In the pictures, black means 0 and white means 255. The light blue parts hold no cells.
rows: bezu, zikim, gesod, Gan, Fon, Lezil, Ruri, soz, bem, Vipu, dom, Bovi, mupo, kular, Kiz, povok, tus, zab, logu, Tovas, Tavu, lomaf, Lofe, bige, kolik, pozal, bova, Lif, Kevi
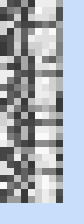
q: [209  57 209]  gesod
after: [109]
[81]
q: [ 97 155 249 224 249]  Fon

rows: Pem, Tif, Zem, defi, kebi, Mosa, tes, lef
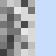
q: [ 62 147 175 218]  Mosa
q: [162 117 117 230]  kebi
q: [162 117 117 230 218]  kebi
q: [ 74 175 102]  tes
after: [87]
[133]
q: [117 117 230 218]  kebi
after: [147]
[175]

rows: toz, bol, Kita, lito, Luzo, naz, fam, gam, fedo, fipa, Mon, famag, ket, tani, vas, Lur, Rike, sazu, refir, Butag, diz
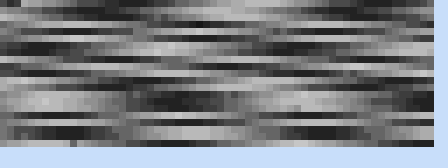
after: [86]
[101]
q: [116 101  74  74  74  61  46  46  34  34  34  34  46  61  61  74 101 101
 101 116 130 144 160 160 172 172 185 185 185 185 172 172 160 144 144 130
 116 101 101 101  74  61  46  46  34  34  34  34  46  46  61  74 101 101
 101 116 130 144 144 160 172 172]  refir
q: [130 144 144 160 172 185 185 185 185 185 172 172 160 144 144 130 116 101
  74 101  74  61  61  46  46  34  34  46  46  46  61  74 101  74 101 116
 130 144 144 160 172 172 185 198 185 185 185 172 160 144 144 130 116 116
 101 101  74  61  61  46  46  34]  tani
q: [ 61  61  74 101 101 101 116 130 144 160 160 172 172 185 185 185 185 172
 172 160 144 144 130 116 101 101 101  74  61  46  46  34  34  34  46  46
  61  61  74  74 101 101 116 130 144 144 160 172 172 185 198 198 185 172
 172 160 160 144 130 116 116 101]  fipa
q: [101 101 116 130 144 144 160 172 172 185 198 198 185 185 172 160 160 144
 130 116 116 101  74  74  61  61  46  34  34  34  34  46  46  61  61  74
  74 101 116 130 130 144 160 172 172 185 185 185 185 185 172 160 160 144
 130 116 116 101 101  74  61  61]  naz
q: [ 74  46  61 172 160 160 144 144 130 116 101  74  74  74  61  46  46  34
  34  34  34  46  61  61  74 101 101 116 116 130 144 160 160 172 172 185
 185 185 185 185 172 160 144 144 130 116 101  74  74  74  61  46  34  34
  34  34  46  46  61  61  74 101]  toz
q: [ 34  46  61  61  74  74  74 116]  Luzo

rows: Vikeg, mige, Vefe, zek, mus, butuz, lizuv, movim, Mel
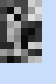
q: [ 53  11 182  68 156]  mige
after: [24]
[11]
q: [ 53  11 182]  mige
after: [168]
[128]
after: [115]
[222]
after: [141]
[24]
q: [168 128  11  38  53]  butuz

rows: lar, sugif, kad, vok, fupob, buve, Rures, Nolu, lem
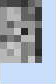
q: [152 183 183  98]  kad
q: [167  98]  sugif
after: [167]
[98]
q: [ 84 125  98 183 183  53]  buve

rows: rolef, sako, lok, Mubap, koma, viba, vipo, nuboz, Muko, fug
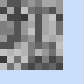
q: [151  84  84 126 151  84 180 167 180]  viba
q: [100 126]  vipo
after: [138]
[84]
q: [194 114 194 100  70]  Muko
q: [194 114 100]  sako

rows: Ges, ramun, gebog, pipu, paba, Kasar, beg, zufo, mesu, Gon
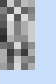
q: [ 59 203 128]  paba
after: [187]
[173]
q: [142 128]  mesu
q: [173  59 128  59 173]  zufo
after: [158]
[112]
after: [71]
[203]
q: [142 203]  Kasar

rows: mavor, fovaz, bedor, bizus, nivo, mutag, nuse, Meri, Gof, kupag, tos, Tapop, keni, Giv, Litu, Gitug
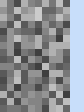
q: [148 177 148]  Meri
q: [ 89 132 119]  Tapop
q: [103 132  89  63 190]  kupag
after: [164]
[203]

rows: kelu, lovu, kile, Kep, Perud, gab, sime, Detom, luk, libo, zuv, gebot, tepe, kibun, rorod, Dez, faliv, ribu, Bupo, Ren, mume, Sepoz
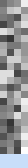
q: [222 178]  gebot
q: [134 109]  Perud
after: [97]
[54]
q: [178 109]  libo
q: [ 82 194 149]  Detom
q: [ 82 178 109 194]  libo
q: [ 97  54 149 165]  ribu

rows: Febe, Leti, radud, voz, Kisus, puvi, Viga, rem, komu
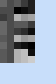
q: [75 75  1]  Leti
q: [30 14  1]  Viga

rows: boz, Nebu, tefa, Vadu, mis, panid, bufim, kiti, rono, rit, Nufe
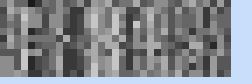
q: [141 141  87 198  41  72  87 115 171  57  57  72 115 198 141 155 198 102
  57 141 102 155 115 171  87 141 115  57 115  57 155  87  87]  rit
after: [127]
[155]
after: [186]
[102]

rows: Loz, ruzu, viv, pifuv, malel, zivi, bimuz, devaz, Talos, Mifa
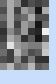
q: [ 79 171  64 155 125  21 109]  pifuv
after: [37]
[239]
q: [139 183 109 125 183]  Mifa

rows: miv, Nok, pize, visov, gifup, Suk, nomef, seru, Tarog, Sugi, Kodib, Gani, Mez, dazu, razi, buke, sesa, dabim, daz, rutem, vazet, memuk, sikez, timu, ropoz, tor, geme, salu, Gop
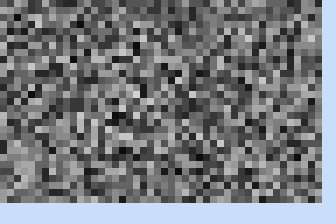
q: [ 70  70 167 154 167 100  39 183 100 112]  ropoz
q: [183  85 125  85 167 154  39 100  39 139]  gifup

